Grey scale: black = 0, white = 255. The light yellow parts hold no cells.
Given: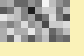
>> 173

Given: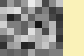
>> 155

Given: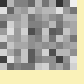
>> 183

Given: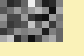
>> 42

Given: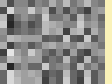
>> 78

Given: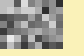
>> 190

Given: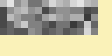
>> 228

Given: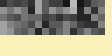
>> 75

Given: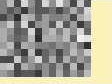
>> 186
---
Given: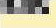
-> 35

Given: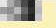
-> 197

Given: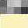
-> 56

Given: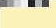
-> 72

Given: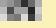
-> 188

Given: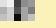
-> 193
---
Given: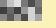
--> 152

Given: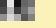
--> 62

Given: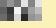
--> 95

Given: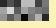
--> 132

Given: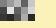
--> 97

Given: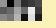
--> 105

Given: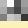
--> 113

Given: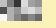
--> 205

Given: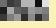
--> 153

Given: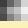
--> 169
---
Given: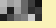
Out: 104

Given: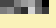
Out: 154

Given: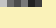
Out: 121

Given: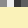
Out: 95

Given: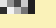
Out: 202

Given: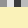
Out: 187

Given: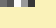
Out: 154

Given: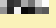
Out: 168
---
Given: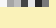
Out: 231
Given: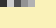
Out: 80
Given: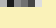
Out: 114
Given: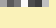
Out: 77
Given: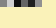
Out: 101
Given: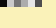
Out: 172
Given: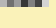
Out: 128
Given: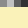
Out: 193
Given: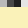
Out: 72
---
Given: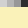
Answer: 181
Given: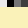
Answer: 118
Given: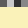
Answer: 135
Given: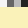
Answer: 187
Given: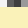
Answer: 153
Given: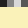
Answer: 133
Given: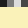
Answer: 123
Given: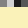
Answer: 129
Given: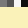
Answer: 121
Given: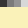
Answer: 148
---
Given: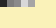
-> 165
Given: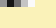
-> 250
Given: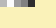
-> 45
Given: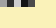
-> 75
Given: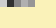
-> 150
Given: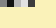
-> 60
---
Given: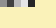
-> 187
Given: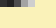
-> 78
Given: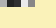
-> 48
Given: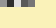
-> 223
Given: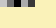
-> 2
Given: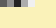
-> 36
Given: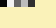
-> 101
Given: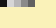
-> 183
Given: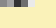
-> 51
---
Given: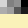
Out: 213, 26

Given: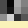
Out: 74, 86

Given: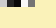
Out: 205, 116

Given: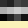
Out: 46, 19

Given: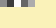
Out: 141, 172

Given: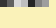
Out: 52, 158
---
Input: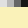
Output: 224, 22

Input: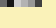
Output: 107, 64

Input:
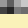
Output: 153, 108

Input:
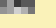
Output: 104, 119

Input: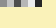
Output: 142, 39

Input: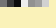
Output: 116, 209

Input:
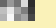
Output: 103, 71
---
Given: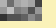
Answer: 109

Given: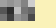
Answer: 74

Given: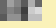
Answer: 190

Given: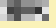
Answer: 108

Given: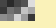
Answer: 56

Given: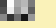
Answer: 152

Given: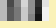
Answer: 241

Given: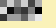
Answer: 232

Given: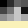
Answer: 168

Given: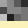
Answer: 118
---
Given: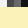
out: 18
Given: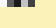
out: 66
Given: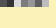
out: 189
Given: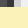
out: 240
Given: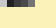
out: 116
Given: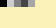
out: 166
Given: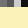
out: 16
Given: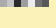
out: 88
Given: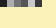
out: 57
